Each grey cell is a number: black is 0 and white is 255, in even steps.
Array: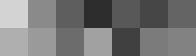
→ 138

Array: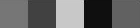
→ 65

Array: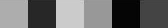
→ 39

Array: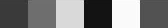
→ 110

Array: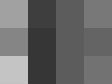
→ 62

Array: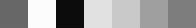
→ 252

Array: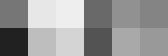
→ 231
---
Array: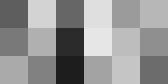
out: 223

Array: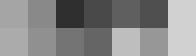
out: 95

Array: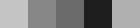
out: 107

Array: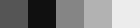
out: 133

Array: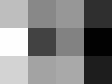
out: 136

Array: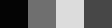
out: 111
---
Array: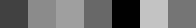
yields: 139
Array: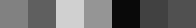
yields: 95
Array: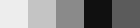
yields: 196
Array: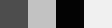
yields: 194
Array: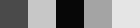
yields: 199
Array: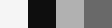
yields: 14
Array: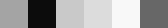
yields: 12
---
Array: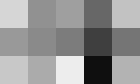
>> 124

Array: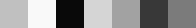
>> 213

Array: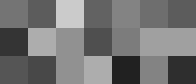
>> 79

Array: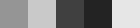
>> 64

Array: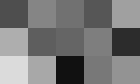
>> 101

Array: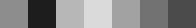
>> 218
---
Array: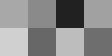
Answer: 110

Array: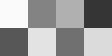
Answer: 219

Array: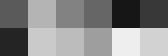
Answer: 210

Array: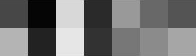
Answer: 166

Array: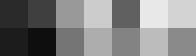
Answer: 138

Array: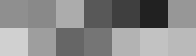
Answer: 186

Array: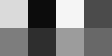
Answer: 104
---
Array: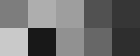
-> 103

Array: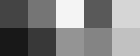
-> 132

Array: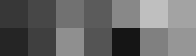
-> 128

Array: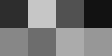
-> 171

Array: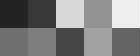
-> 162

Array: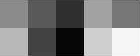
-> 207
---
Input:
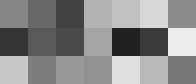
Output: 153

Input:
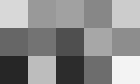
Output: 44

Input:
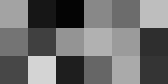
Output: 30

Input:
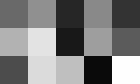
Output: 191

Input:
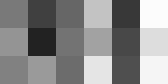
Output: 108

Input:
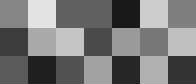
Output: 82

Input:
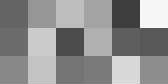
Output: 116
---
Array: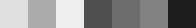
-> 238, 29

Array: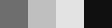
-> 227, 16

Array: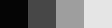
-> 229, 5

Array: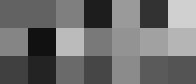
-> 208, 17

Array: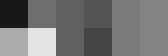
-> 227, 24

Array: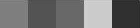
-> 204, 48

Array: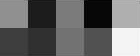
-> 243, 7

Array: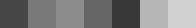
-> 208, 56

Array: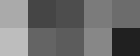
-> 189, 32
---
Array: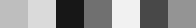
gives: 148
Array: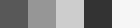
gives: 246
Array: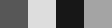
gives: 164
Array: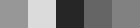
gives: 129
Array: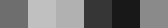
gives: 138
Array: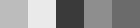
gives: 107
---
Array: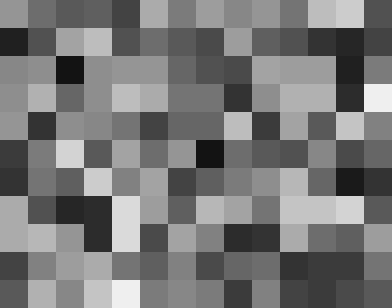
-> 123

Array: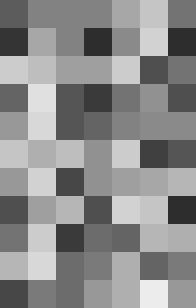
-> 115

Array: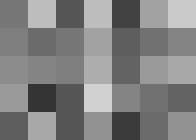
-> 168

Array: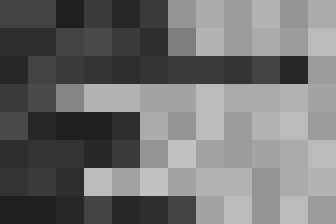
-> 156

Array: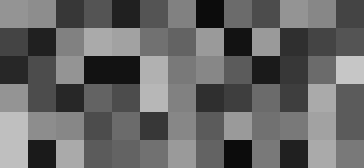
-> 198

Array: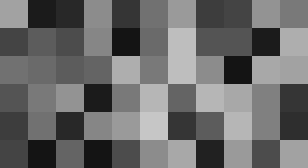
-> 162
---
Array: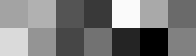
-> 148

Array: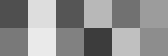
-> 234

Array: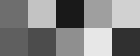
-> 76

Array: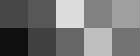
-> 64

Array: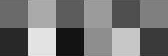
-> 227

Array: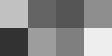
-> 157

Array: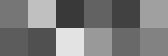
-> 80

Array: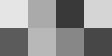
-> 184

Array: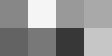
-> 120
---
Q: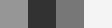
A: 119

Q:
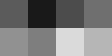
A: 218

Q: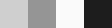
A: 250

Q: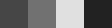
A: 224

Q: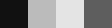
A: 228

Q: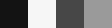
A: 71

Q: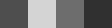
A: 109
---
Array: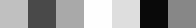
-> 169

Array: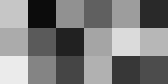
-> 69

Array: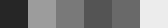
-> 121

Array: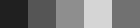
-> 142

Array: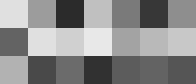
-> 107

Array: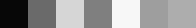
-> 214

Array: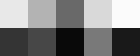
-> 9
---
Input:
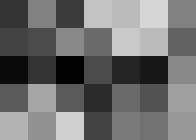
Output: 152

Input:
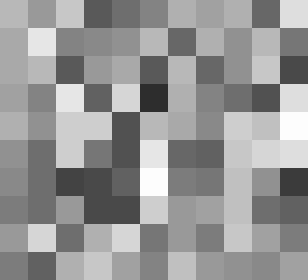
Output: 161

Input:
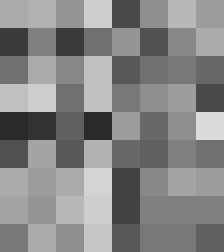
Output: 96

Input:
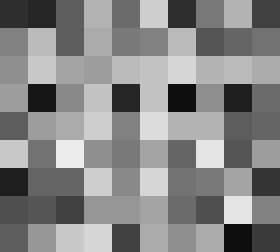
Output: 58

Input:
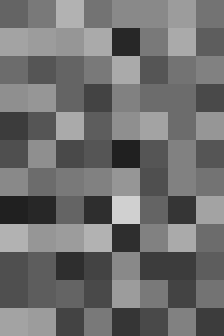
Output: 60
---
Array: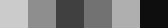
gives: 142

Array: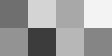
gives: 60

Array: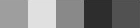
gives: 224

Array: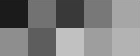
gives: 93

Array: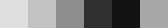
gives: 194

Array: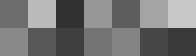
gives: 87

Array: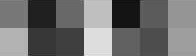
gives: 55
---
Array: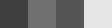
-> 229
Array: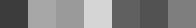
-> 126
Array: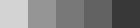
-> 56
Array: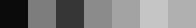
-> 176
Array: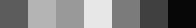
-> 7
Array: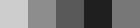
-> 119
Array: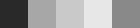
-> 137
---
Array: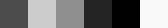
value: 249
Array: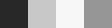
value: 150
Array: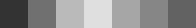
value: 98
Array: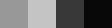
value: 8
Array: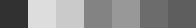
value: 94
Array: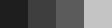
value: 196
